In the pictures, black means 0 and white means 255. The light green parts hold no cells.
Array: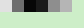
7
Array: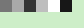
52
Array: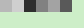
46
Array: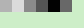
139
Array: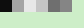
231
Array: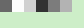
209
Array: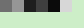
30
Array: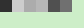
172
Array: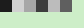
167
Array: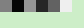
149
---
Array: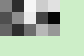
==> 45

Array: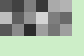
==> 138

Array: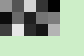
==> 230

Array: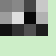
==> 49

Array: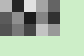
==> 120

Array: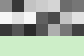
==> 84

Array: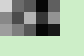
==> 126

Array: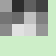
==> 225

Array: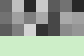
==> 126

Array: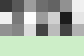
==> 133
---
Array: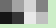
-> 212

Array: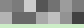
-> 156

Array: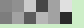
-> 162

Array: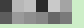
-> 201

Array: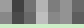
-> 147

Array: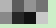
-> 147

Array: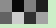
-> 128
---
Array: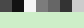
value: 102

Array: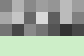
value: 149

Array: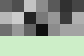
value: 89

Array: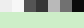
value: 185

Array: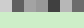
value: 64

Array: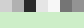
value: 247

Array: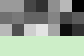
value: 143
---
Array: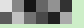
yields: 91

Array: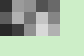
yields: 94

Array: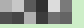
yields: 80

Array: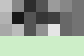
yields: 178

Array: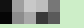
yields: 5

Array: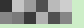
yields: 134

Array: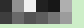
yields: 62

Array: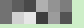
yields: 114
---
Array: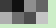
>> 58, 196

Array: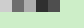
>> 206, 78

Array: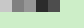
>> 200, 77

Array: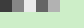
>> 60, 178

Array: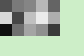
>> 81, 58

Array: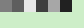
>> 126, 33

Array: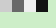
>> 205, 18

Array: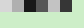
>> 215, 54

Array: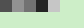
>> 80, 198

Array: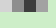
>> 212, 162
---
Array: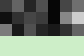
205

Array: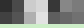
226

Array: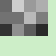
206

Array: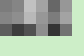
193

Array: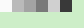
250

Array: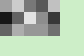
226
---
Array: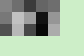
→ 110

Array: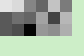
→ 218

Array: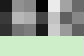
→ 145

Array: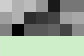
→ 177

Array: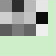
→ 45

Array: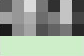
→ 151
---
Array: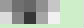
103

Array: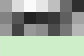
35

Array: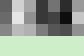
144

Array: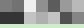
239

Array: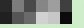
73

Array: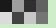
47

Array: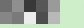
56

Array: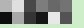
72

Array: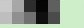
45
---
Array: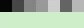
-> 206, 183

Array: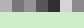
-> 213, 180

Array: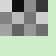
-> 214, 205

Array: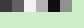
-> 241, 178

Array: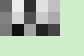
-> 236, 224

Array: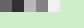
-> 240, 184

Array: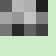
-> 195, 184

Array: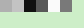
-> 250, 195

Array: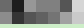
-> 214, 202
